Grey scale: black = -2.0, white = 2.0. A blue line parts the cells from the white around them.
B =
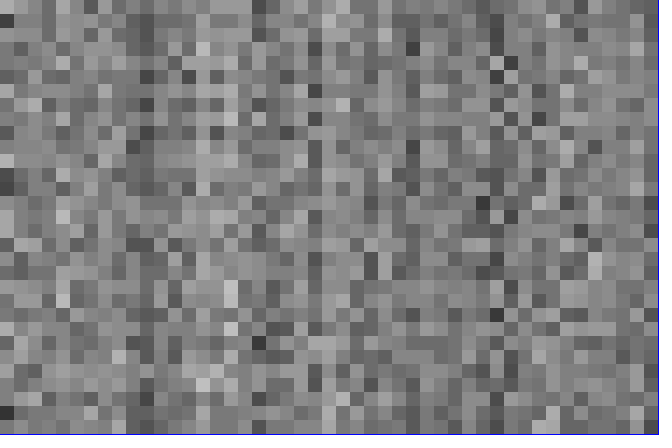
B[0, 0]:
0.7
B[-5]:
[0.5, -0.3, -0.5, 0.3, 0.5, 0.3, 0.2, 0.3, 0.2, 0.0, 0.3, -0.1, 0.1, 0.6, 0.5, 0.8, 0.1, 0.0, 0.3, 0.1, 0.4, 0.4, -0.6, 0.2, -0.5, 0.3, -0.3, -0.1, -0.3, -0.2, 0.2, 0.2, 0.0, -0.4, -0.7, 0.2, -0.8, 0.0, -0.1, 0.3, 0.0, 0.0, -0.1, -0.2, 0.0, 0.4, -0.7]
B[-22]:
[-0.6, 0.1, 0.2, -0.1, -0.5, -0.2, 0.2, -0.3, 0.5, -0.2, -0.9, -0.4, -0.2, -0.5, 0.3, -0.7, 0.1, 0.0, -0.4, -0.3, -0.8, -0.2, 0.3, 0.4, 0.1, -0.1, -0.4, -0.3, 0.0, -0.3, -0.1, -0.4, -0.5, 0.4, 0.0, -0.6, 0.3, -0.5, 0.5, 0.4, -0.5, 0.0, 0.0, 0.1, -0.4, 0.0, -0.2]
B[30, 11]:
-0.4
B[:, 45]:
[-0.4, 0.3, 0.1, 0.6, 0.1, 0.1, 0.2, -0.4, 0.0, 0.0, 0.5, 0.1, 0.3, 0.6, -0.1, -0.1, 0.2, -0.2, 0.2, 0.3, -0.2, -0.4, 0.4, -0.3, -0.2, -0.2, 0.4, 0.4, -0.3, 0.6, 0.3]
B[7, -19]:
0.1
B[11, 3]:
0.1
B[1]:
[-1.0, 0.0, 0.0, -0.3, 0.3, 0.2, 0.3, -0.1, 0.1, -0.5, -0.7, -0.3, -0.3, -0.2, 0.5, -0.1, -0.1, 0.2, -0.4, 0.1, 0.1, -0.2, 0.1, 0.8, 0.2, 0.3, -0.3, 0.2, -0.5, -0.5, -0.2, -0.5, -0.2, 0.1, -0.5, -0.8, 0.0, -0.2, 0.0, 0.7, -0.5, -0.2, -0.1, -0.2, -0.2, 0.3, -0.6]
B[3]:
[-0.1, -0.5, 0.0, 0.2, -0.3, 0.1, 0.3, 0.3, 0.2, -0.4, -0.6, -0.3, 0.4, -0.3, 0.9, 0.1, 0.3, -0.1, 0.4, 0.1, -0.2, 0.2, -0.8, 0.2, -0.3, 0.3, -0.4, 0.2, -0.1, -1.0, 0.4, 0.1, -0.5, 0.0, 0.2, -0.8, 0.0, 0.0, -0.5, 0.3, 0.1, 0.0, 0.0, 0.2, 0.1, 0.6, -0.2]
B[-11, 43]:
0.2
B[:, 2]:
[0.1, 0.0, 0.2, 0.0, -0.1, 0.4, 0.1, 0.7, 0.2, 0.2, 0.1, 0.2, 0.0, 0.0, -0.3, -0.1, -0.3, 0.5, 0.1, -0.2, 0.2, 0.4, -0.1, 0.4, 0.2, 0.1, -0.5, 0.0, 0.6, -0.1, -0.1]
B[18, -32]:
0.1
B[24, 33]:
0.2
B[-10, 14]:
0.1
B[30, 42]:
-0.2
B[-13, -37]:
-0.5
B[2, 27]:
0.7
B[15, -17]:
0.1
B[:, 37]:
[0.2, -0.2, 0.2, 0.0, 0.0, -0.2, 0.3, 0.2, 0.3, -0.5, 0.2, 0.3, 0.1, -0.3, -0.3, 0.2, 0.1, 0.3, 0.0, -0.1, 0.2, 0.4, -0.3, 0.2, 0.0, -0.2, 0.0, -0.1, 0.2, -0.2, -0.3]
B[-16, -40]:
0.4
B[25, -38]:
0.1
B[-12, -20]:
0.5
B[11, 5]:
0.1
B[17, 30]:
0.1
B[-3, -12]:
-0.8
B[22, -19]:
-0.3
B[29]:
[-1.2, -0.3, -0.1, -0.1, 0.1, 0.1, 0.6, -0.2, 0.2, -0.5, -0.5, -0.2, -0.3, -0.2, 0.6, -0.1, -0.1, 0.0, 0.1, 0.3, 0.1, -0.3, -0.1, 0.7, -0.2, 0.4, -0.2, 0.1, -0.4, -0.6, -0.1, -0.5, -0.2, 0.2, -0.3, -0.6, -0.1, -0.2, -0.4, 0.7, -0.4, 0.2, -0.3, -0.2, 0.0, 0.6, -0.4]
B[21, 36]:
-0.5
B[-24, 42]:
0.1
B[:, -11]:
[-0.2, 0.0, 0.0, 0.0, -1.0, 0.5, -0.5, 0.4, -0.7, 0.3, -0.3, -0.4, -0.2, 0.2, -0.5, -0.9, -0.1, 0.0, 0.2, -0.2, -0.8, -0.5, 0.3, -0.4, 0.2, -0.7, -0.8, -0.6, 0.4, -0.1, -0.1]
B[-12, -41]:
0.3
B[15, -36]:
0.2
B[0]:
[0.7, 0.4, 0.1, -0.3, 0.6, 0.1, -0.6, 0.4, -0.3, 0.0, -0.3, 0.1, -0.1, 0.2, 0.0, 0.4, 0.4, 0.4, -0.8, -0.4, 0.2, 0.5, -0.1, 0.3, 0.7, -0.2, -0.2, 0.4, -0.2, 0.0, -0.1, 0.1, -0.1, -0.3, -0.6, -0.3, -0.2, 0.2, 0.3, -0.2, 0.0, -0.7, 0.4, 0.0, -0.2, -0.4, -0.5]
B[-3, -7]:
0.1
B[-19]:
[-0.8, -0.3, 0.0, -0.4, 0.7, 0.2, 0.3, 0.0, -0.5, -0.3, -0.5, -0.1, -0.2, -0.2, 0.5, 0.3, 0.2, 0.2, 0.0, 0.1, 0.4, 0.0, -0.3, 0.6, 0.4, 0.3, -0.3, 0.6, -0.6, -0.5, -0.1, -0.4, 0.0, -0.1, -0.6, -0.7, -0.2, 0.1, -0.7, 0.4, -0.3, -0.2, 0.2, -0.1, 0.1, 0.3, -0.4]
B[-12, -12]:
-0.6

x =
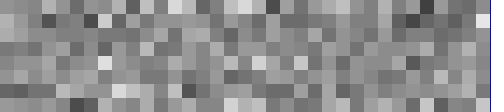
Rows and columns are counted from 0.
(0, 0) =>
0.3
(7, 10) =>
0.7
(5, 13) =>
-0.2
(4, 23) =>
0.3
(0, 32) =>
-0.2
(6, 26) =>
0.3
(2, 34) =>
0.3
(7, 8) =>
0.3
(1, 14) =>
0.3
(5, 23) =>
0.5
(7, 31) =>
-0.5
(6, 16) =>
0.4
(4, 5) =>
0.2
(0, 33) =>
-0.3
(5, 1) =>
0.6
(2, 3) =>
0.2
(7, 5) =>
-0.8
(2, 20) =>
0.2
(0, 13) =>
0.9
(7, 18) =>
1.0
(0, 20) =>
0.5
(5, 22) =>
0.3
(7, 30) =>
1.1
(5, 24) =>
0.0
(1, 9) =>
0.5
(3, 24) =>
0.3
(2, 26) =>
-0.2
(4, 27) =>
0.2
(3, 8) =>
0.4
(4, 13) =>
0.4
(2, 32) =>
-0.2
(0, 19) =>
-0.8
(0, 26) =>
0.0
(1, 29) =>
-0.9
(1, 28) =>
-0.5
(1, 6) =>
-0.8
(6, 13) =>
-0.7
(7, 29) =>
-0.3
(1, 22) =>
-0.1
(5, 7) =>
0.0

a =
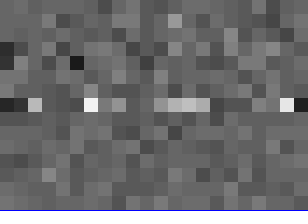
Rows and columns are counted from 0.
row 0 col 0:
-0.4
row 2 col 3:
-0.5
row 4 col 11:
-0.4
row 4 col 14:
-0.7
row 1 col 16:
-0.5
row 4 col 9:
-0.5
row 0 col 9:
-0.2
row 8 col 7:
-0.4
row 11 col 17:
-0.3
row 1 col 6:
-0.4
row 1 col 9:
-0.1
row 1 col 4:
-0.8
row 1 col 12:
0.4
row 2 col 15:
-0.5
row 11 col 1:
-0.8
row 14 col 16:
-0.2
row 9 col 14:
-0.3
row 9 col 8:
-0.7
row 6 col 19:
-0.1
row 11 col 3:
-0.4
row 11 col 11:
-0.5
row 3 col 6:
-0.2
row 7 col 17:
-0.7
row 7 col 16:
-0.7
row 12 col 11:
-0.6
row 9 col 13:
-0.4
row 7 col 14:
0.7
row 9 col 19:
-0.3
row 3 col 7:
-0.1
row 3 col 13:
-0.4
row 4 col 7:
-0.3
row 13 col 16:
-0.1
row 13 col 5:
-0.6
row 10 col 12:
-0.4
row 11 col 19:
-0.4
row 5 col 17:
-0.7

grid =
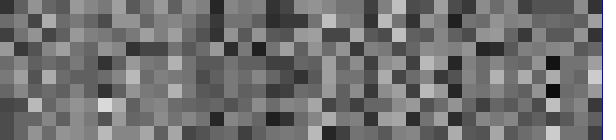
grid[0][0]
-1.2
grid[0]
[-1.2, -0.5, 0.3, -0.4, -0.6, 0.4, 0.1, -0.1, 0.5, -0.6, -0.1, 0.4, -0.5, 0.2, 0.0, -1.4, 0.1, -0.1, 0.0, -1.2, -0.9, 0.2, 0.3, 0.1, -0.2, -0.2, -1.0, 0.0, 1.0, -0.8, -0.7, 0.5, -0.8, -1.1, 0.2, -0.3, 0.1, -1.0, -0.7, -0.7, -0.7, 0.2, -1.2]
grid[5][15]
-0.5
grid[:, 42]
[-1.2, 0.5, -1.2, -0.4, 0.5, 1.2, 0.4, -1.1, -0.5, -1.0]
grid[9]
[-0.8, -0.4, 0.3, -0.3, 0.3, 0.2, 0.0, 0.9, 0.1, 0.1, 0.6, -0.5, 0.6, -0.9, -0.7, -0.4, -0.3, -1.0, -0.5, -0.2, -0.1, -0.2, 0.9, -1.4, -1.0, -0.2, -0.3, -0.6, 0.0, 0.1, -0.6, -0.8, 0.7, -0.6, -0.7, 0.6, -0.6, -0.3, -0.1, 1.2, -0.2, -0.2, -1.0]
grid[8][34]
0.1
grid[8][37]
-0.7
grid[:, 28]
[1.0, -0.2, 1.0, -0.8, 0.4, -0.9, 0.5, 0.2, 0.6, 0.0]
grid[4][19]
-1.0
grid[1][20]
-1.1
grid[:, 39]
[-0.7, -0.3, -0.6, 0.1, -1.7, 0.7, -1.8, 1.0, -0.9, 1.2]
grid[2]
[-1.0, -0.2, 0.3, -0.9, -0.5, 0.4, 0.0, -0.1, -0.4, -0.1, 0.5, 0.0, 0.5, -0.3, -0.7, -1.2, 0.3, -0.6, 0.3, -0.6, -0.7, 0.4, 0.5, -0.9, -0.9, 0.6, -0.6, -0.8, 1.0, -0.5, -0.6, 0.1, -0.5, -0.8, 0.3, 0.4, -0.4, -1.1, 0.1, -0.6, -0.6, 0.3, -1.2]
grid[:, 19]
[-1.2, -1.3, -0.6, -0.2, -1.0, -0.4, -1.1, -0.3, -1.5, -0.2]
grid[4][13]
-0.2
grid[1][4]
-0.3
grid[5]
[-0.1, 0.5, -0.7, 0.7, -0.3, -0.5, -0.5, -0.3, 0.1, 0.9, -0.3, 0.0, -0.1, -0.2, -0.8, -0.5, -0.1, -0.3, 0.1, -0.4, -0.8, -1.2, -0.6, 0.5, -0.2, -0.2, -0.7, 0.7, -0.9, -0.3, 0.1, -1.1, -0.7, 0.1, -0.3, 0.8, -0.2, 0.7, -0.4, 0.7, -0.2, -0.4, 1.2]
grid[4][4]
-0.5
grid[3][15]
0.4
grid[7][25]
-1.0
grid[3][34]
-1.4
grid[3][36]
-0.6
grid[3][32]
0.0
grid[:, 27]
[0.0, 0.9, -0.8, -0.1, 0.2, 0.7, 0.2, -0.4, 0.5, -0.6]
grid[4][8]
-0.5
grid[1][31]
0.0
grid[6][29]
-1.0
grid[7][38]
-0.8
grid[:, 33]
[-1.1, -0.2, -0.8, 0.3, 0.0, 0.1, -0.1, -0.4, -0.7, -0.6]
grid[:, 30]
[-0.7, 0.3, -0.6, 0.2, 0.9, 0.1, 0.9, -0.7, -0.2, -0.6]
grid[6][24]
-0.5
